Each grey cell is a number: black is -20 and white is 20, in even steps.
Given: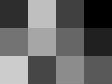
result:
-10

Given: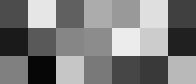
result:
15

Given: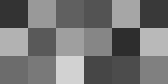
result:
6

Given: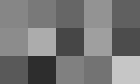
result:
3

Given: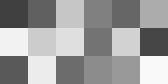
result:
-4

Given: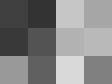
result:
11

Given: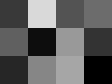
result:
-7
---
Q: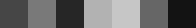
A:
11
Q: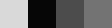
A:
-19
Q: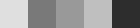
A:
4
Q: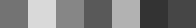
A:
8
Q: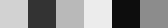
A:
17
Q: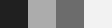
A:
7
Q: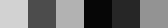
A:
-19
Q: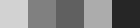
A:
-5
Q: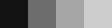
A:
-3
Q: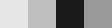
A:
10
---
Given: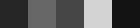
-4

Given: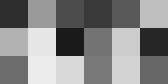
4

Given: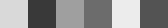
-11

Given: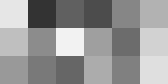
-12

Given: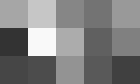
11

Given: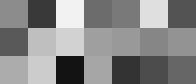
-11

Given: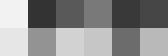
-12
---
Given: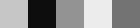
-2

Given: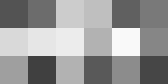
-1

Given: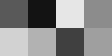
2

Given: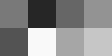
3

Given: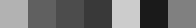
0

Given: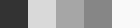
19

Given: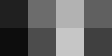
-5

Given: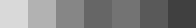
-10

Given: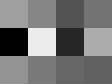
-2

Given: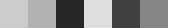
20
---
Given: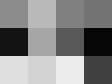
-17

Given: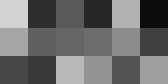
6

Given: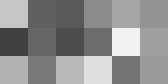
-10

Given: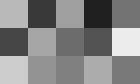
-9

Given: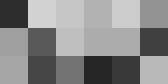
5

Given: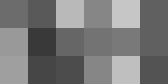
4
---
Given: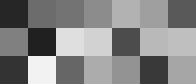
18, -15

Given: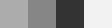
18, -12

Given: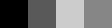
12, -20

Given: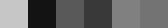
11, -17

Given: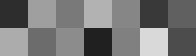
14, -15

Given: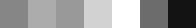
20, -17
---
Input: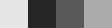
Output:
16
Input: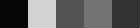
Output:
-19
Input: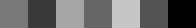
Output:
-1
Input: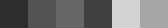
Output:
-13
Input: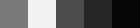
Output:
-1
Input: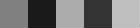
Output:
0
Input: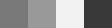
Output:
-1
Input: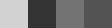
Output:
13
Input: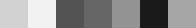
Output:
13
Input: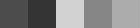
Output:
-8
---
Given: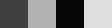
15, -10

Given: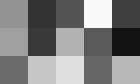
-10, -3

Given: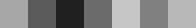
9, 6

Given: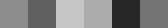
-2, 2

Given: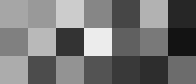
-14, 7

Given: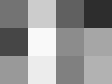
-13, 4

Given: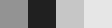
16, 3
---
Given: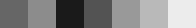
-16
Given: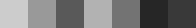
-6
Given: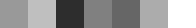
-13
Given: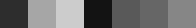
12
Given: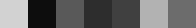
-6
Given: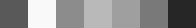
2
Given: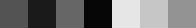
-4
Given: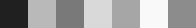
-1
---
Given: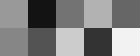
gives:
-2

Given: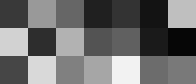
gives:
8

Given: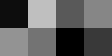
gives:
-6

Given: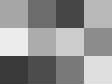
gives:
12

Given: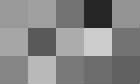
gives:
7

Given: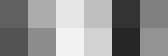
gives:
16

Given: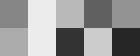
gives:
9

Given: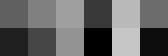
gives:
5

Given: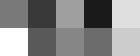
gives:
5
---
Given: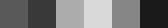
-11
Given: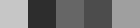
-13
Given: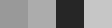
7
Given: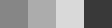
7
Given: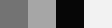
6
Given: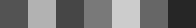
8
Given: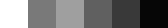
-1
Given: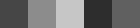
2
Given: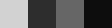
-13
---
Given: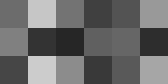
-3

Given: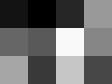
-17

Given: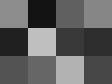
2

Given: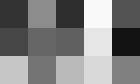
-12

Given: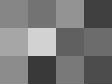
1

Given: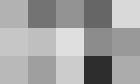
8
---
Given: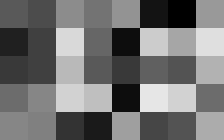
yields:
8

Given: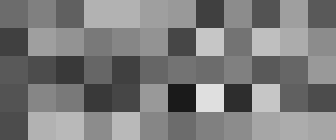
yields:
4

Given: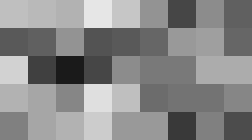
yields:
7

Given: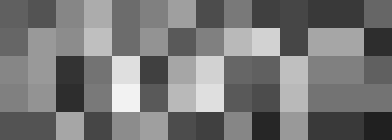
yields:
-5

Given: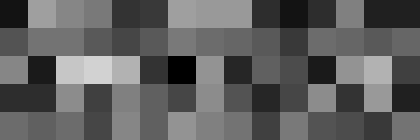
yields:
-10
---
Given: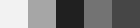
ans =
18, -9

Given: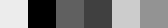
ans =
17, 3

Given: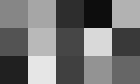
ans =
1, -4

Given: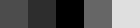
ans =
-8, 15

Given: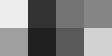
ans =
17, 13

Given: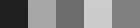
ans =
-15, 0

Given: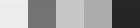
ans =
17, -14

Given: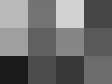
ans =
9, -3

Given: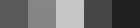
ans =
-6, -15

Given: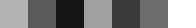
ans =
8, 20
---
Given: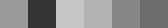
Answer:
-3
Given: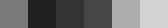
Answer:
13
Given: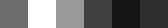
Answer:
-13
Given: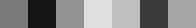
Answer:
6
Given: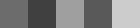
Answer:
12
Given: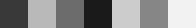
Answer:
18
